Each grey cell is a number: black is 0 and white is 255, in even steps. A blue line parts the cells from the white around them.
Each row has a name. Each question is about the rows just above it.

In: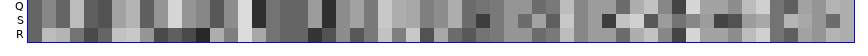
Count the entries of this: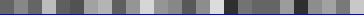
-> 26
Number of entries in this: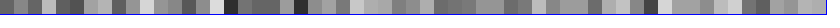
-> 59
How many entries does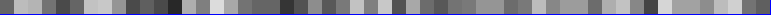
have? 55
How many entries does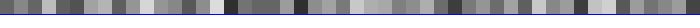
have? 50
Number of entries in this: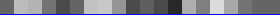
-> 20

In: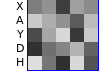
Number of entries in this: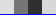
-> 4
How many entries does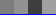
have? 4

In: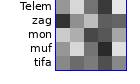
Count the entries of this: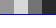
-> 4
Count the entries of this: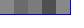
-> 5
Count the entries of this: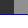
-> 2
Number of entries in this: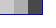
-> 3
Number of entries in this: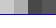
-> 4
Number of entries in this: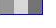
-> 3
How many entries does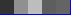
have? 5

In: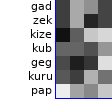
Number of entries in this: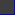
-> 1
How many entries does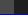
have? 2
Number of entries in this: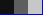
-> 3
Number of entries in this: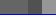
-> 4

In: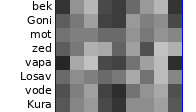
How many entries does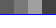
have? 4
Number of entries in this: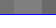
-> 4
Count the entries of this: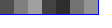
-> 7
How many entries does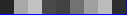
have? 9
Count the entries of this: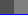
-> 2

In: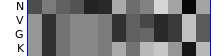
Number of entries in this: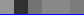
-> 6
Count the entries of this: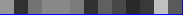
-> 13
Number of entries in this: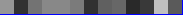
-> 13
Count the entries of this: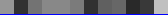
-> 12
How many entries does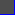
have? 1
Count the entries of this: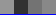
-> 4

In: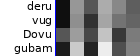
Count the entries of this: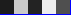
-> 5
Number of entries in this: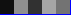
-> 5
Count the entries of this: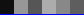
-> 6
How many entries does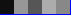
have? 5
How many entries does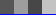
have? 4
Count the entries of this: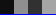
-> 4

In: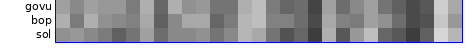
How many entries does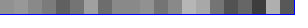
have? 21
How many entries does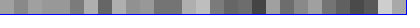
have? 29
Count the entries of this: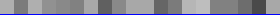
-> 20
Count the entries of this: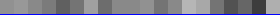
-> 20
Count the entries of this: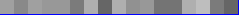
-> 17
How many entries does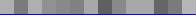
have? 14

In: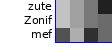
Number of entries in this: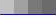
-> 4
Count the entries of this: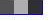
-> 3
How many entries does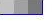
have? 3
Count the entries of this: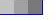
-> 3

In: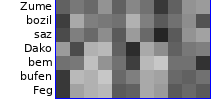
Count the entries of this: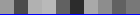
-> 10
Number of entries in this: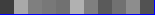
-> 11
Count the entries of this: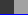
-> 2

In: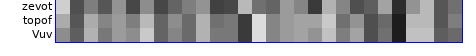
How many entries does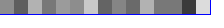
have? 15
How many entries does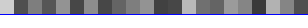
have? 22
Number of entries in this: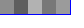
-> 5

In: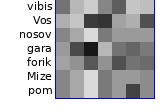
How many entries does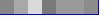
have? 7
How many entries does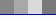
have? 4
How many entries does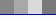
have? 4
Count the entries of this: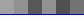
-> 6
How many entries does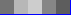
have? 5
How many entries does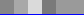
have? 6

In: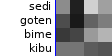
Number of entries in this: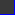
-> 1
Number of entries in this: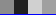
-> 4
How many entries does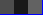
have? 3
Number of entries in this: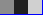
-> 3

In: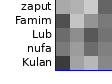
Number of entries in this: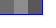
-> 3
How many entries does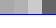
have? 4
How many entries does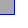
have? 1
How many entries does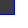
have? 1

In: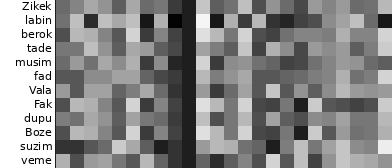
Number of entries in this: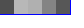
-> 5
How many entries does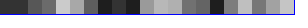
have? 21
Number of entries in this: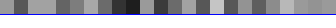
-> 24
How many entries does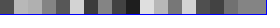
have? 19
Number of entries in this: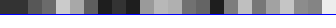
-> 24
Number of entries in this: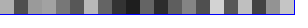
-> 21

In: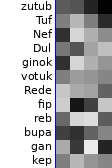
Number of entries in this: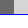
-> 2
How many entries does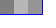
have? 3
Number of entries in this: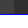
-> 2
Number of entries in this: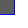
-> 1
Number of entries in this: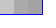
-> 3

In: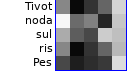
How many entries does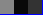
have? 3
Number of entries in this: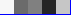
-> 5
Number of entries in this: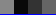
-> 4
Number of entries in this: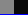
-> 2

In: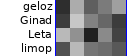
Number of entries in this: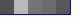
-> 5
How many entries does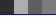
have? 4
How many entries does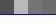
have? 4
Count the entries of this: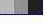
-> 3
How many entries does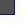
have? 1
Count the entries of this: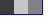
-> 3
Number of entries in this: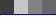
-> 4

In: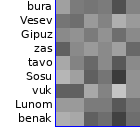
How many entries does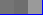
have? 3
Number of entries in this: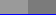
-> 4
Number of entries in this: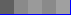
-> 5
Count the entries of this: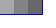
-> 3
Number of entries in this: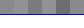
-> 6
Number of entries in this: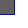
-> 1

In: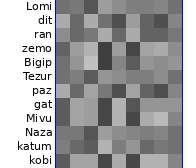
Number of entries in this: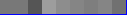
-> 9
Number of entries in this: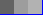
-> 3
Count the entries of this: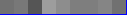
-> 9
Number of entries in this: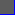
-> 1

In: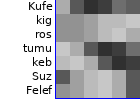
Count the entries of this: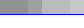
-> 6
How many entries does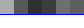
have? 6
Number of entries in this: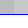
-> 2
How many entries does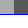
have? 2
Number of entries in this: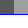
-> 2
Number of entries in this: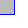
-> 1

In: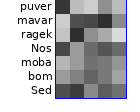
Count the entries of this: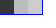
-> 3
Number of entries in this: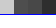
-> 4
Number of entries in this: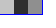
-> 3
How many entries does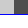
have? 2
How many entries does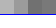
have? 4
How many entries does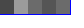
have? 5

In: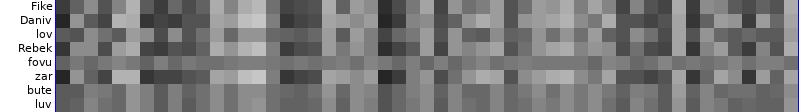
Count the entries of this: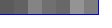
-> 7
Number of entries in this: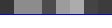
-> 8

